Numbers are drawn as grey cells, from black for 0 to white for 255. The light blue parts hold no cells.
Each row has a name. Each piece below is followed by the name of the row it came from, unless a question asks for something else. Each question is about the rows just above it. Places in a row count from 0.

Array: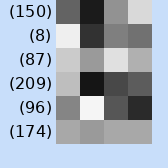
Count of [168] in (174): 3
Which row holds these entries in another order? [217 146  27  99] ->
(150)

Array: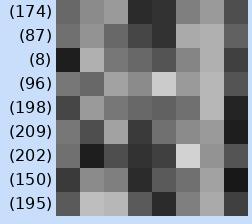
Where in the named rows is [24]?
(150), 7
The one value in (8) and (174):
[104]
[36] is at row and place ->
(198), 7
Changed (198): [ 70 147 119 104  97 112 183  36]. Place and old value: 1, [154]
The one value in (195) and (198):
[183]

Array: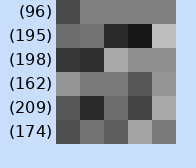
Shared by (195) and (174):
[115]
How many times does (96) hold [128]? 4
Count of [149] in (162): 2

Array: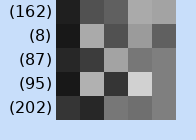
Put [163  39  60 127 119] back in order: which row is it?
(87)
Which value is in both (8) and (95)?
[24]
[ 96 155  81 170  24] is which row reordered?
(8)
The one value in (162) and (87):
[163]

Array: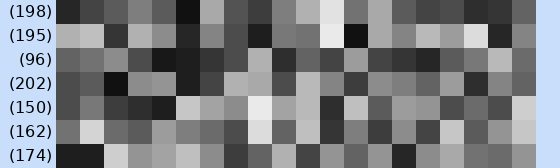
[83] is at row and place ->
(198), 7
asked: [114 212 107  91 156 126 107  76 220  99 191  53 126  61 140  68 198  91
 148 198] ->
(162)

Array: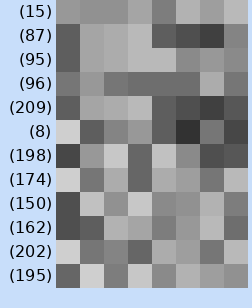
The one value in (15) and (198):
[152]
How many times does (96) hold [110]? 3
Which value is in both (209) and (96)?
[172]

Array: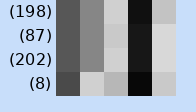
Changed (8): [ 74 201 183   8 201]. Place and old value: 1, [208]
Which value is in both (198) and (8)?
[208]

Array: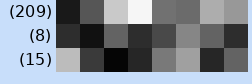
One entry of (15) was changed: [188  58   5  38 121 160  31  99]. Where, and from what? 6, [38]
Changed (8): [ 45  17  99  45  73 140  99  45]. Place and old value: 5, [134]
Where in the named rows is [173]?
(209), 6
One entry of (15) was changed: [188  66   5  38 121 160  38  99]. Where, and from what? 1, [58]
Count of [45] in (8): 3

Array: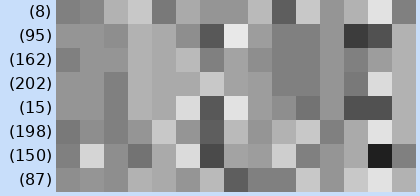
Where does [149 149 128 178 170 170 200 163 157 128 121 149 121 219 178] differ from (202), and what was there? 10, [128]
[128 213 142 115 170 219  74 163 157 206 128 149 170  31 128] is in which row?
(150)
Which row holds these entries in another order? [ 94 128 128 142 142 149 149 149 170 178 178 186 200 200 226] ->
(87)
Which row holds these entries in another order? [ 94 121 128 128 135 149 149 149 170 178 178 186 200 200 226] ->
(8)
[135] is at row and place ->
(8), 1

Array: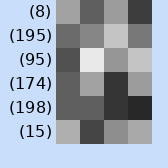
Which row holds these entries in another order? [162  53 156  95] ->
(174)
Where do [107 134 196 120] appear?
(195)

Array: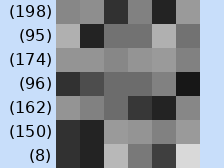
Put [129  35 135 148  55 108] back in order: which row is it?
(162)
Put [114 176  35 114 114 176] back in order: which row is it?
(95)
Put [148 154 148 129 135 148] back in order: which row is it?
(174)
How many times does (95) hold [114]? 3
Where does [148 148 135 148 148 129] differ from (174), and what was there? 4, [154]
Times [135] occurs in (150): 0
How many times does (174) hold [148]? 3

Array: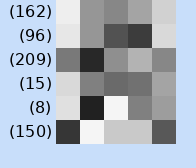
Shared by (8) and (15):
[128]
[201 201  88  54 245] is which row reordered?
(150)
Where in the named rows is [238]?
(162), 0

